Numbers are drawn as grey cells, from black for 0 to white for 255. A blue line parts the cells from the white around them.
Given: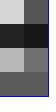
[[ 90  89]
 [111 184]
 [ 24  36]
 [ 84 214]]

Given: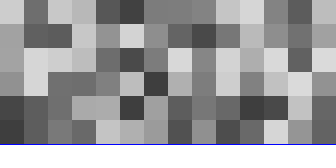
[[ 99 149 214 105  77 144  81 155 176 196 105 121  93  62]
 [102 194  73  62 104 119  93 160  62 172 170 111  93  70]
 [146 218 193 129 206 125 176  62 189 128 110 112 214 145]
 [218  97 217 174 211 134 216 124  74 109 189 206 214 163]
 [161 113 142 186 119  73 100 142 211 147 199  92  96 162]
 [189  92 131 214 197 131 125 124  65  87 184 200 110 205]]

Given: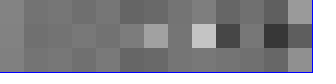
[[144 103 112 116 120 117 105 102 121 112 119 116 128]
 [ 94  55 119  70 196 117 161 124 114 120 115 112 130]
 [154  95 112 102 126 116 105 101 118 111 118 115 131]]

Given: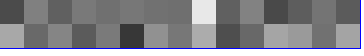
[[164 113 154 165 104  78 172 119 145  55 122  91 133 105 168]
 [ 91 116  93  73 130  96 232 111 113 119 112 121  96 128  75]]

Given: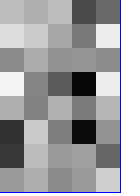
[[206 154 138 173 155]
 [102 160 154 187  57]
 [148  11 127 201  49]
 [182 123 177 130 175]
 [237   7  92 134 243]
 [141 149 146 172 138]
 [236 121 167 204 220]
 [106  74 189 175 189]]

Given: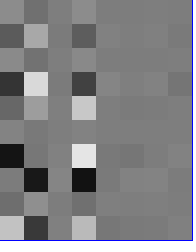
[[128 123 122 119 186 128  57 194]
 [125 127 126 127 112 125 143 110]
 [124 131 130 122  18 133  24 124]
 [130 125 118 121 229 129 119  20]
 [126 126 126 126 130 126 121 131]
 [126 124 123 126 200 127 157 103]
 [117 130 127 133  65 123 217  52]
 [126 125 125 125 137 126 114 138]
 [122 128 126 129  93 123 168  91]
 [125 126 125 125 140 126 112 140]]
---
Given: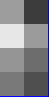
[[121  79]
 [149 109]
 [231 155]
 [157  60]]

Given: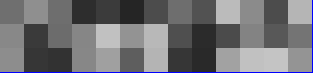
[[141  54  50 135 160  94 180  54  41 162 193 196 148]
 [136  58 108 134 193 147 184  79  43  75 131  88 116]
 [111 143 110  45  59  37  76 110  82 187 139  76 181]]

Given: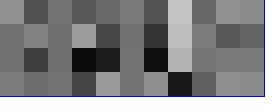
[[123 109 116  68 153 115 142  24  97 143 139]
 [113  63 112  11  28 115  16 178 118 122 122]
 [113 130 110 156  70 113  52 190 124  87 101]
 [144  82 116  87 104 121  84 197 103 146 139]]

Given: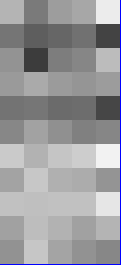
[[146 198 164 146 135]
 [161 189 178 161 180]
 [193 191 193 193 230]
 [163 199 176 172 148]
 [202 178 197 205 242]
 [135 162 144 128 134]
 [115 118 107 109  70]
 [154 170 155 149 156]
 [147  60 125 134 188]
 [117  94 102 113  67]
 [180 122 157 167 236]]

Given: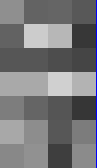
[[136 145  62 139]
 [168 141  87 124]
 [125 101  85  54]
 [169 169 208 179]
 [ 86  86  77  69]
 [ 98 204 183  55]
 [143  99 101  88]]

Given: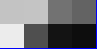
[[236  79  19  13]
 [195 196 114  99]]
